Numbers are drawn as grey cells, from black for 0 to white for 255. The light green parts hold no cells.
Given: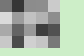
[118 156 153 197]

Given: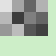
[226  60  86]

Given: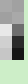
[169 169]

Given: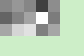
[134 131 225]

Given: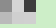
[140 207]

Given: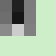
[106  22 128]

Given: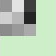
[149 183 170]
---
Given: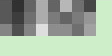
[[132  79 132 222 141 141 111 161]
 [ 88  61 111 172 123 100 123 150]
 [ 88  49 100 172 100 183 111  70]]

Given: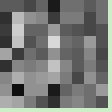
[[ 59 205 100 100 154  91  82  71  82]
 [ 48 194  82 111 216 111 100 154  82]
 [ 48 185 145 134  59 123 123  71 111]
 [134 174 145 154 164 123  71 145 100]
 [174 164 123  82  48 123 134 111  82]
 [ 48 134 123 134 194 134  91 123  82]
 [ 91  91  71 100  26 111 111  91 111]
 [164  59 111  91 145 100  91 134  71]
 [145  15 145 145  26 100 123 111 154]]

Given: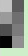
[[  3 143]
 [ 79 123]
 [154 111]
 [195  91]]

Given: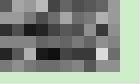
[[ 88 165 154 185  68 100  79  88 100 154]
 [154 154 121  79 109 165 109 121 176 154]
 [121 143 121 109 109 121 132  88 143 143]
 [132 132 132 100 109 100 121 100 143 132]
 [ 36  88 176  25  15  68  57  57 219 109]
 [ 47  79  25  36  68  88  79 143  57 143]]

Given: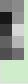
[[ 54 214]
 [ 97 181]
 [ 23 148]
 [127 138]
 [ 78 109]]

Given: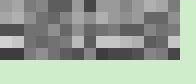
[[209 197 114 103 114 123 185  93 197 197 185 175  93 103 197]
 [166 175 143 114 103 133 166 143 175 154 143 154 103 103 143]
 [154 166 123 133  93  93 154  71 154 154 133 154 175 166 123]
 [ 81  81 114 114 143 103 143 103 114 123  93  93 133 114 123]
 [ 61  61 123 143 114  93  81 133  61  71  71  81 133 123  71]]

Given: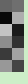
[[  8 174]
 [ 58 163]
 [101 111]
 [152  68]
 [141  49]
 [195  26]]

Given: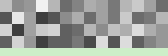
[[ 85 231 161  63  85 140 173 108 161 120 202 108 120 182]
 [ 96 211 151  63  96  96 120  75 220  85 220  96 131 151]
 [192 140 151 241 182 108 131 173 161 120 182 202 161 108]
 [211  63 161 202 211  96 108 182 140 192 173 220 173 151]]

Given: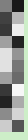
[[ 56 247]
 [ 56 237]
 [139 213]
 [ 65 183]
 [ 34 171]
 [225 148]
 [225 118]
 [160 106]
 [204  85]
 [160  34]
 [127  25]]
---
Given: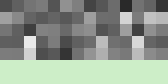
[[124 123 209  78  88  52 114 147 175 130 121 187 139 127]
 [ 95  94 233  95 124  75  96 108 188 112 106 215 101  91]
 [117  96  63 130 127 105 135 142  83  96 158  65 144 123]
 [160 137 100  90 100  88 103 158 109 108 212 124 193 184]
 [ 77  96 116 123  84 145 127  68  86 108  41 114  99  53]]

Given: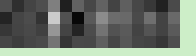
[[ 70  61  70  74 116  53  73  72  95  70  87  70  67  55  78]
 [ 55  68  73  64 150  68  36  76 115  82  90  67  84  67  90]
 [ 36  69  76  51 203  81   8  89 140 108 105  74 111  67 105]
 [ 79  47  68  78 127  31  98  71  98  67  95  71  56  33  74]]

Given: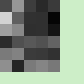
[[143  37 122 133 120]
 [122 130  59  57  49]
 [ 43  80  88  81  99]
 [159 137  47  48  20]
 [210  95  49  48   5]
 [ 73 150  61  41  58]]

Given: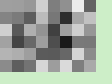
[[139  94 115 214 157 218 126 169]
 [180 174 158  91  90 103 213 139]
 [162  68 104 158  78  25 121 120]
 [208  89 175 147  64 159 207 150]
 [132 123  93 187 119  45 167 193]
 [159 158 152 208 126 144 236  99]]

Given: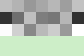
[[252 208 136 185 204 153 255]
 [ 50 111 191 126 119 182  49]
 [191 179 152 167 183 158 194]]

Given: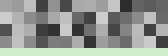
[[139 192 139  83 124 122 173  52 157 134 107 184 203  63]
 [ 80 188 174  60  50 202  50 112 174  70 133 186  66 180]
 [204 178 140 119 168 191 104  66 205  90 109 139 192 105]
 [164 156 190  64 145  72 169 173 158 197  44  99  91 100]]

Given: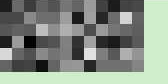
[[100  63  67  16 100 149 151  38 113 112 113 132]
 [215 102  80 138 115 126  43 224 126  88 176 148]
 [ 29 154   3  73  83 128  50 162  40  26  64  89]
 [ 86  97  91 189 142 175 153  78 154 117 103  94]
 [ 72  72 137 110 109 158  27 159  39 107 210  98]
 [ 30 106  61  97  83 117 100 155  65  28  67  72]]
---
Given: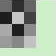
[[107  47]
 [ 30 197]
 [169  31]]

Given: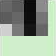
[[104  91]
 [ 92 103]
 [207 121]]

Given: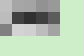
[[192 166]
 [188  65]
 [128 211]]

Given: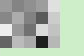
[[155 132]
 [135 172]
 [237 152]]

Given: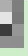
[[174 126]
 [228 121]
 [ 60 150]]

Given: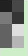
[[ 33  71]
 [122  53]
 [ 98 222]]

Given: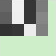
[[103 240]
 [ 94 239]
 [ 50  54]]
